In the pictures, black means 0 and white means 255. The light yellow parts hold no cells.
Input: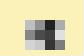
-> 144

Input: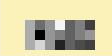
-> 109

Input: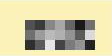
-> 59

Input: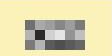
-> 169

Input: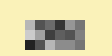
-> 83

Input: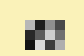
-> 30

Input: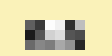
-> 58

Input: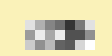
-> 176

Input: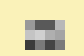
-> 89
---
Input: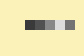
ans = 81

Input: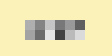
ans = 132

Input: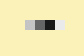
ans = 101

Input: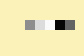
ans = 220

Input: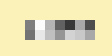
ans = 252

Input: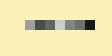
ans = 75

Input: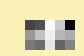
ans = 80
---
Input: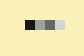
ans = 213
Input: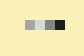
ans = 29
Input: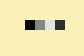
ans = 48
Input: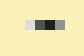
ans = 146
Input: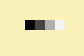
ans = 244
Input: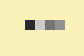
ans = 146
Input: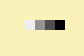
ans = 2
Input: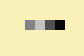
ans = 9
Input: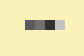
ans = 194
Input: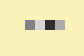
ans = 171
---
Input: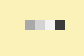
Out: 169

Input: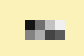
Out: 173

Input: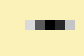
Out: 89

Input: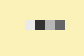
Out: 103

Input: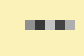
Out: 144

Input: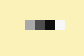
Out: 76
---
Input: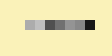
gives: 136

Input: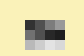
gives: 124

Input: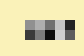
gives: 196

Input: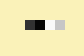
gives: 249

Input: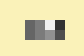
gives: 240

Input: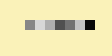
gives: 195
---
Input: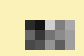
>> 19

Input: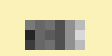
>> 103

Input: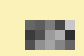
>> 93

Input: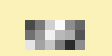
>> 122

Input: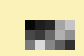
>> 29

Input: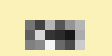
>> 65

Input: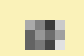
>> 129

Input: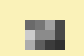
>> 118

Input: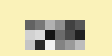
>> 119
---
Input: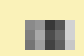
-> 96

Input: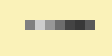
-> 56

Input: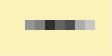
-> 171

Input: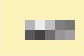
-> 150

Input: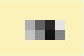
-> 18

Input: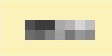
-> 151

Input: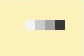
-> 162
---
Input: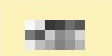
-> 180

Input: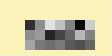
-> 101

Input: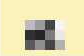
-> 177

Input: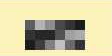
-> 51

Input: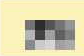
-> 170

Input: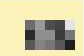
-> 31

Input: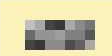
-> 168

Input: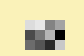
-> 200

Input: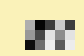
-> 236

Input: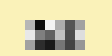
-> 150
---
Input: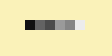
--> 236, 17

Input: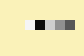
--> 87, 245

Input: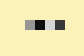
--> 56, 149

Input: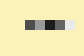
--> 234, 78

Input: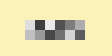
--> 172, 192

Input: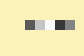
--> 132, 89

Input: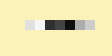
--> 204, 224
